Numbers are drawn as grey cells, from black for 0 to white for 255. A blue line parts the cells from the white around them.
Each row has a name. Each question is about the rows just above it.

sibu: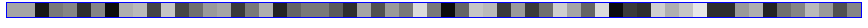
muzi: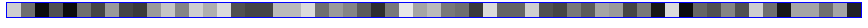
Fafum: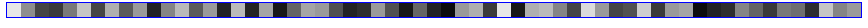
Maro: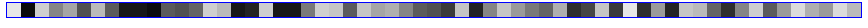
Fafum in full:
[231 142  69  58 121 197  69 175  91 154  35 133 186  91 154  35 186  35
 165  23 101 165 154  81  35  46 154  81  23 101  35  12 154 175  58 231
  23 175 186 133  69 219 154  69  81 207  58 154 165  12  35  46 133 101
  58 121 111  46 197 133 154]
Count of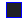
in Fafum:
6
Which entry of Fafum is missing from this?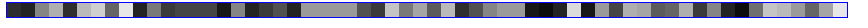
[142]

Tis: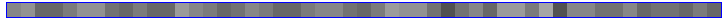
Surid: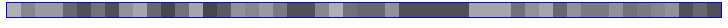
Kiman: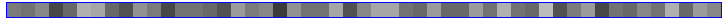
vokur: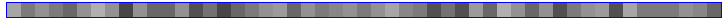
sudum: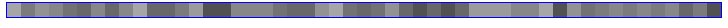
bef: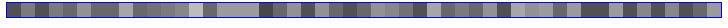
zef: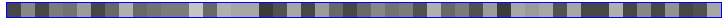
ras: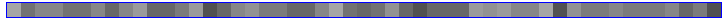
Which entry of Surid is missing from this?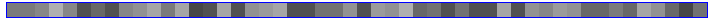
[92]
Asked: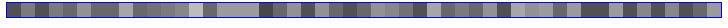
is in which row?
bef
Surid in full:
[176 135 155 155 104  81 114  81 146 166 104  71 114 166  71  92 146 135
 155 123  81  81 135 176 114 104 104 146  81  81  81  81  81 166 166 166
 114 146 166 104 146 123 123 146 114 123 135 146  81 104  81]
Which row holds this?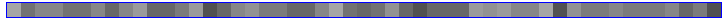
ras
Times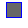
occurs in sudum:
11

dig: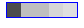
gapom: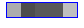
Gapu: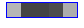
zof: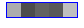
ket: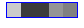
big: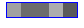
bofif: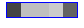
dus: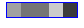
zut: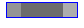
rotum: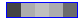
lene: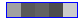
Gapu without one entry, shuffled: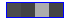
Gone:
[182]
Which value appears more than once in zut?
[108]
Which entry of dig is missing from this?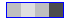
[214]

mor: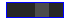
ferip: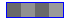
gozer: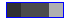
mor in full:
[39 39 76 39]
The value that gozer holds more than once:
[76]
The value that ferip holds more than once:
[105]
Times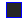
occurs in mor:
3
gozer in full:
[ 49  76  76 176]

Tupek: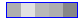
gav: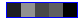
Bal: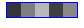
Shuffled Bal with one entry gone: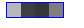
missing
[135]
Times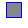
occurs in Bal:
1
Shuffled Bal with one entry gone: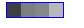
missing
[54]
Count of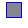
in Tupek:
1

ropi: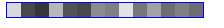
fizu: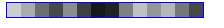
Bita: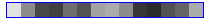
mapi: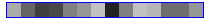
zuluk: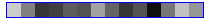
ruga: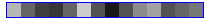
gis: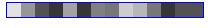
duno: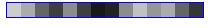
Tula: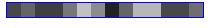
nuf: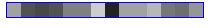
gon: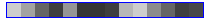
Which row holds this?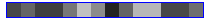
Tula
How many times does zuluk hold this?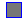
1
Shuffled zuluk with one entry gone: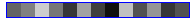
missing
[92]
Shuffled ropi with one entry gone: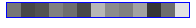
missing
[217]
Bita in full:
[226 140  72  63 110  82 162 171 140  54  43  82 101 171]

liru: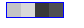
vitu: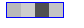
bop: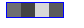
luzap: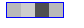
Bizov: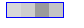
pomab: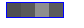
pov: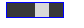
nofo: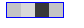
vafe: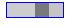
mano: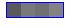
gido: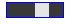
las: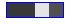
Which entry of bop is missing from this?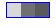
[68]
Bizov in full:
[216 205 155 196]
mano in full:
[ 90 121 112 131]

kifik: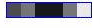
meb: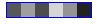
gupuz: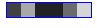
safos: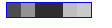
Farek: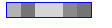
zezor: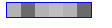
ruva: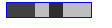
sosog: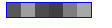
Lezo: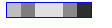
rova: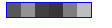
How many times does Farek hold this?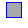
0
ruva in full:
[ 65  65 190  46 190 190]
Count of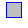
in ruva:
3
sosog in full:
[ 88 158  77  65 126 168]
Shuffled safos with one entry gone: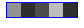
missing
[202]

